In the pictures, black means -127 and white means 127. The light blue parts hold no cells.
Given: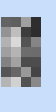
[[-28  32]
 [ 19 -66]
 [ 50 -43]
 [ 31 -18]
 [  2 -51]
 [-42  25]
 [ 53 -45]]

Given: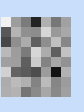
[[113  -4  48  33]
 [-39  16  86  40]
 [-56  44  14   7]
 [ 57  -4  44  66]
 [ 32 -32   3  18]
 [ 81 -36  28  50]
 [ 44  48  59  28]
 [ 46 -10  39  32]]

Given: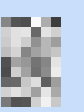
[[  6 -49  45]
 [ 81 101  99]
 [ 75  77  55]
 [ 62   6  55]
 [-46  23   6]
 [-51  34  12]
 [-25  71 -32]
 [ 81  79 101]
 [ -6 -41 113]]

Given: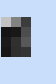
[[  66  -67]
 [-107  -50]
 [-101  -39]
 [-105  -75]]

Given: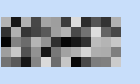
[[  51   49   37  -67  -83  -76]
 [ -77  -74  -37   51  -12  -27]
 [-123  -19   19 -120  -77   52]
 [  30  -45 -105   34   86   44]
 [ -12 -105   90   70  -55    0]]

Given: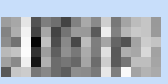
[[ 29 101  -1 -60  41  78  36  69]
 [  3 114  38 -11  25 109  54  69]
 [ 13 121  64   9  60  37 -45  76]
 [ 57 124  29  16  43  96  46  88]
 [ 32 112  48  -9  37  77  -9  62]
 [-39  76   8 -34  11 103 121  51]]

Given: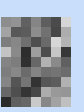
[[ 13 -30 -33  86]
 [ 35 -35 -14  45]
 [ -2 -16 -21  51]
 [ 67 -82 -50 -72]
 [  4 -79  50 -31]
 [ -2 -20 -15 -19]
 [  5 -10 -41  49]
 [-24 -74  44  22]
 [-86 -24   7  63]]

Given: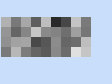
[[ 49  39  62 -56  -5]
 [ 21   6  10 -16  -9]
 [ 16  37 -40 -25  62]
 [ -6  -3 -37 -19  69]]

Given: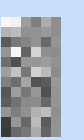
[[119  29  45]
 [ 51  17  26]
 [-36   5 -21]
 [ 21 -27  15]
 [-18  23  29]
 [ 30  -8  58]
 [  0  37 -35]
 [-41  -8 -47]
 [-34  10 -23]
 [ 21  16  62]
 [-66 -23 -36]
 [-70  -7 -26]]
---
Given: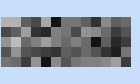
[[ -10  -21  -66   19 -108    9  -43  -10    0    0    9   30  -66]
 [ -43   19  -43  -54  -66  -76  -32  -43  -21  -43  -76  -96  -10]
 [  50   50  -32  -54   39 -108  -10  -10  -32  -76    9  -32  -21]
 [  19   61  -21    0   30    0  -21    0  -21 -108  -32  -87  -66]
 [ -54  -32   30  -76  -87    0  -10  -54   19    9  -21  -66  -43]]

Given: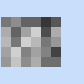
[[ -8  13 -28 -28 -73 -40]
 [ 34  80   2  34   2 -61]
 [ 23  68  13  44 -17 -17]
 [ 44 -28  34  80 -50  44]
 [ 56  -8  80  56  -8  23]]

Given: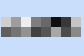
[[ -32  -11   18  -62  -41   39  -51    9]
 [  79   30  110   -1  -23 -112  -71   68]]

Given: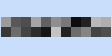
[[ -71  -19  -59  -83 -105   67  -93  -19    5  -59  -49]
 [  27  -39  -49   37  -30   15   -7 -114  -93   56   46]]

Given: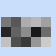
[[  65  -48  -70   23   75]
 [ -90  -28   12 -102  -18]
 [  -7  -39   45   56   33]]

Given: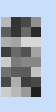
[[-54  45 -66 -54]
 [ 56 -75 -54  16]
 [-66 -22 -45  36]
 [-13 -34 -34  66]
 [-34 -75 -22 -85]
 [ 76  -4   6   6]
 [ 76  56  25 -96]
 [ 45  36  87  87]]

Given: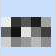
[[ 108  -77  -42  -97   34]
 [  78    0   23   56   12]
 [ -31 -109   98  -10  -65]]

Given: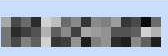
[[ -10  -84  -64  -44   49  -32    9  -64   39   28   19  -44  -44  -32
    81   49]
 [  39  -54  -20  -84   81   61  -20    9  -73    9    0   28  -73  -54
  -117  -20]
 [ -10  -54    0  -32   81  -73  -64   19  -96    0   19  -84  -96    9
   -32  -96]]

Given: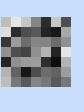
[[  51  -28 -103  -49  -19  -28   28]
 [  16  -49  -60   16   51  -91  101]
 [  92  -82  -49  -38  -91 -103   40]
 [  61   -8  -38    4   -8  -38   -8]
 [ -72   28  -19    4    4  -19   16]
 [ -91   16   28   28  -82 -114   51]
 [  61  101   70    4  -82   70  -49]]
